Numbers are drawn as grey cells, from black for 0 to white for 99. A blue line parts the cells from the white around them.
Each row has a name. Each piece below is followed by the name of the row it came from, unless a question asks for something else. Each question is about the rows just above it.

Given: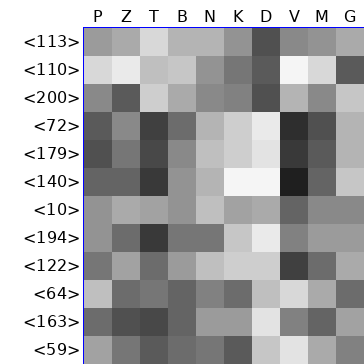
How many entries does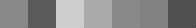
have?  7
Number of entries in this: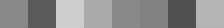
8

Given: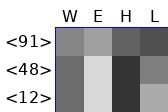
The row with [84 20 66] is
<12>
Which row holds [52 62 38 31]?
<91>
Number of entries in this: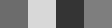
4
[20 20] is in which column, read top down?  H
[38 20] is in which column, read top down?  H

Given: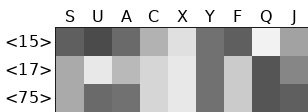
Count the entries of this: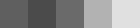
5
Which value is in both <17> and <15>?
[44]
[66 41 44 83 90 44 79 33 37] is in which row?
<75>
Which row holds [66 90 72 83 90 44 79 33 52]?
<17>

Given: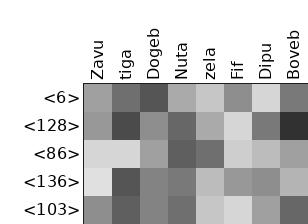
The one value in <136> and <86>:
[73]
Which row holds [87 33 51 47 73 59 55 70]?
<136>
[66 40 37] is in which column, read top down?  Nuta

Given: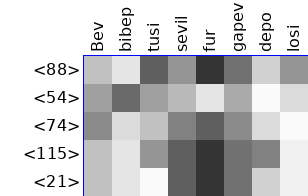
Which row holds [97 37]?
<21>
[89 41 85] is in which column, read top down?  bibep
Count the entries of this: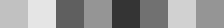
8
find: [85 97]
<74>
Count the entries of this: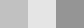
3
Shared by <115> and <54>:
[89]

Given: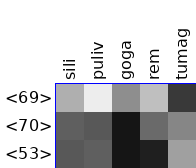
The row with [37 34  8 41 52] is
<70>
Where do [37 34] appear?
<70>

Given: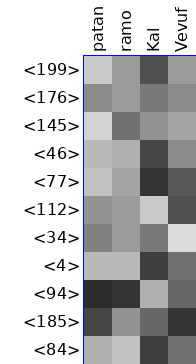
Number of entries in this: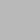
1
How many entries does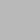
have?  1
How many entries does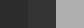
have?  3
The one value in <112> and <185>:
[57]
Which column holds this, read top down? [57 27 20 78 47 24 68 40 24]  Kal
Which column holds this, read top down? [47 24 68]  Kal
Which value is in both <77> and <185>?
[20]

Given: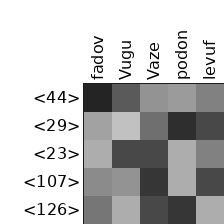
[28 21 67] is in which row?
<126>
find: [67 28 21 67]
<126>
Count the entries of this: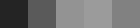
5
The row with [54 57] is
<107>

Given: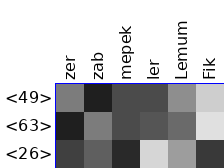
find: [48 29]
<63>
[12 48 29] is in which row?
<63>
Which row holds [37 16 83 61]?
<26>
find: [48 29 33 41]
<63>
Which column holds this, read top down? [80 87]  Fik
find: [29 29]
<49>

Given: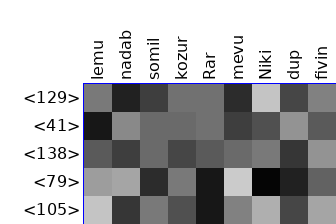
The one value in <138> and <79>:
[47]
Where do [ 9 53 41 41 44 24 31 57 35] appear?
<41>

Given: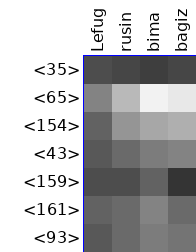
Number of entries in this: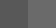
2
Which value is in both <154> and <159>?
[38]
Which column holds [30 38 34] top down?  Lefug
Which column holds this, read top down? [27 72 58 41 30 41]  rusin
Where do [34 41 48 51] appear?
<43>
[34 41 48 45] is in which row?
<93>

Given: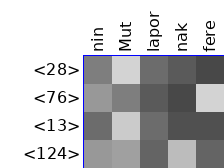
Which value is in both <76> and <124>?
[59]
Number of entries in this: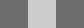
3
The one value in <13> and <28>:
[42]
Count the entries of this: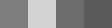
4
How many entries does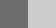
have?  2
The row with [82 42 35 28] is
<28>
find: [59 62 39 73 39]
<124>

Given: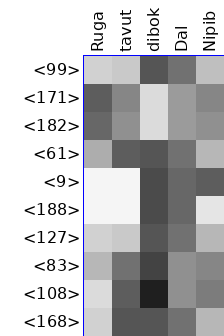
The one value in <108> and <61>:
[36]
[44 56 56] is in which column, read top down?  Dal
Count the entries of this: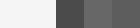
5
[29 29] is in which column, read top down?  dibok
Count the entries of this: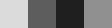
4
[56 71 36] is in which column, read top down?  Nipib

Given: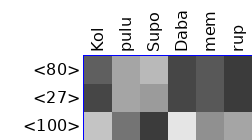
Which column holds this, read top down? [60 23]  Supo
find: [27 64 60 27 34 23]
<27>
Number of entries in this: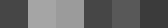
6

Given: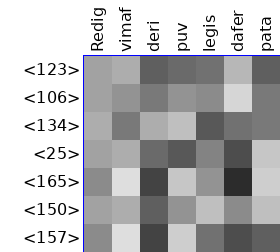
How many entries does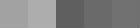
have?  5
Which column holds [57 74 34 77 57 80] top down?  puv
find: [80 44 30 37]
<157>

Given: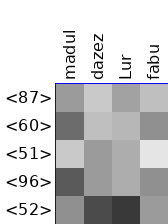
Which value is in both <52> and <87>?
[60]
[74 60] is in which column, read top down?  dazez
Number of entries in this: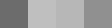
4
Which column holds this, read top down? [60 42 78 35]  madul
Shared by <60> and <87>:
[74]

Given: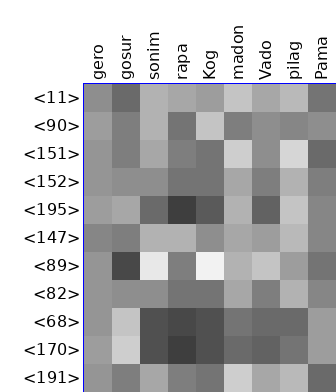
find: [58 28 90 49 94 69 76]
<89>
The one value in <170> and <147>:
[61]
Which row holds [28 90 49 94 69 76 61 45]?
<89>
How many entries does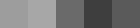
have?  5
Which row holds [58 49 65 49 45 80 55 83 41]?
<151>
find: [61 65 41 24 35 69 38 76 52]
<195>

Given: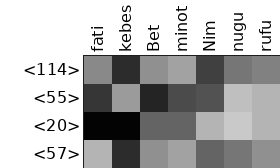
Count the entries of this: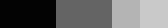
6
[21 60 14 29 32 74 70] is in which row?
<55>
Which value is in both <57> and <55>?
[70]

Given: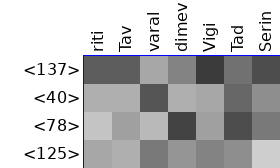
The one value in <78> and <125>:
[47]
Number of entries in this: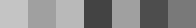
7
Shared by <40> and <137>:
[65]
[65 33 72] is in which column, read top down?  varal
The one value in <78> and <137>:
[30]

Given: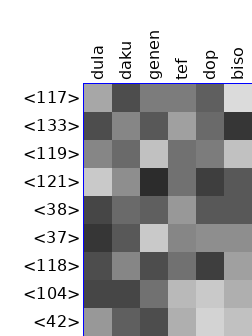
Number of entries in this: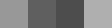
4
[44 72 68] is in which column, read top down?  tef
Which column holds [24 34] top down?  dop
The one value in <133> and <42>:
[30]
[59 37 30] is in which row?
<42>
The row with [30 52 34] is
<133>

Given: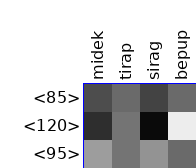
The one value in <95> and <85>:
[41]
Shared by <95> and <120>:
[45]
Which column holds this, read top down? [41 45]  tirap
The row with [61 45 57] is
<95>
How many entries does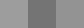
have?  3
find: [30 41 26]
<85>
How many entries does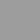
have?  1

